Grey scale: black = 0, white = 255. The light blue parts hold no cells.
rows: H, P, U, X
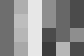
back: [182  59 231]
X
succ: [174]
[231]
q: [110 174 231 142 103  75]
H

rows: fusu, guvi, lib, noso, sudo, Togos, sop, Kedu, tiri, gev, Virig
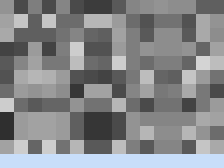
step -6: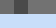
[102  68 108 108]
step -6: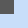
[83]
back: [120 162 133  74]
sop
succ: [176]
[155]

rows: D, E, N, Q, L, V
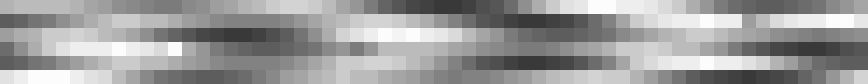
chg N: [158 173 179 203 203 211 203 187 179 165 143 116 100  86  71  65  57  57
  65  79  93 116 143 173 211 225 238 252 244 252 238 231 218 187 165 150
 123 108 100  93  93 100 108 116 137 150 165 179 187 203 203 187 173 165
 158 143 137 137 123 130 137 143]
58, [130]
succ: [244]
[252]
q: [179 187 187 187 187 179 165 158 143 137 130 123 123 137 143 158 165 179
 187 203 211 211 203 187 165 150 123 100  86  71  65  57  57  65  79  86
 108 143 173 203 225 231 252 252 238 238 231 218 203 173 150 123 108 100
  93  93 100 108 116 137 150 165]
D
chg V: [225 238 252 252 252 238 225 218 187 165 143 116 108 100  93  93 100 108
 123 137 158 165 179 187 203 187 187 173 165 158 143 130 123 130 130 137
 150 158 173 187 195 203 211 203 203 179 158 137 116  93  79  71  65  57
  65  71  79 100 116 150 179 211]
11, [137]
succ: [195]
[203]

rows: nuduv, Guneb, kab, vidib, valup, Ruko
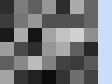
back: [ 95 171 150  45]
vidib
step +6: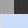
[169  58]
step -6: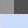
[144  75]

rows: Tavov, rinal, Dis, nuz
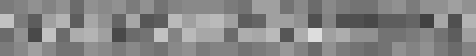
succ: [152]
[131]
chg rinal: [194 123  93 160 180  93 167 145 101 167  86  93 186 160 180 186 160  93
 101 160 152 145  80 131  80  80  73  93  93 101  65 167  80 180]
21, [160]
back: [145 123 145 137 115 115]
Tavov

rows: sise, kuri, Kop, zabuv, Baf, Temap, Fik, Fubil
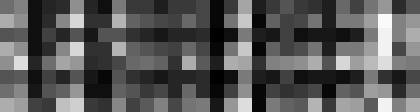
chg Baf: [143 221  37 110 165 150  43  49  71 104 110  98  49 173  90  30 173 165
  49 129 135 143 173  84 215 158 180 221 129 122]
27, [186]
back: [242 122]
Kop
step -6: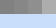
[123 129 137 167]
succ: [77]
[116]
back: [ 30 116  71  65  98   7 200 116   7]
kuri
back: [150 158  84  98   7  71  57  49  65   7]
Fik

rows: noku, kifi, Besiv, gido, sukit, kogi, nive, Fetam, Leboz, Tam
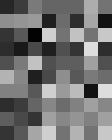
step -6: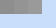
[136 142 148]
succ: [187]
[18]
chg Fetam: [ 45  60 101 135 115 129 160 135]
5, [108]
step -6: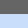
[95 95]
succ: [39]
[60]

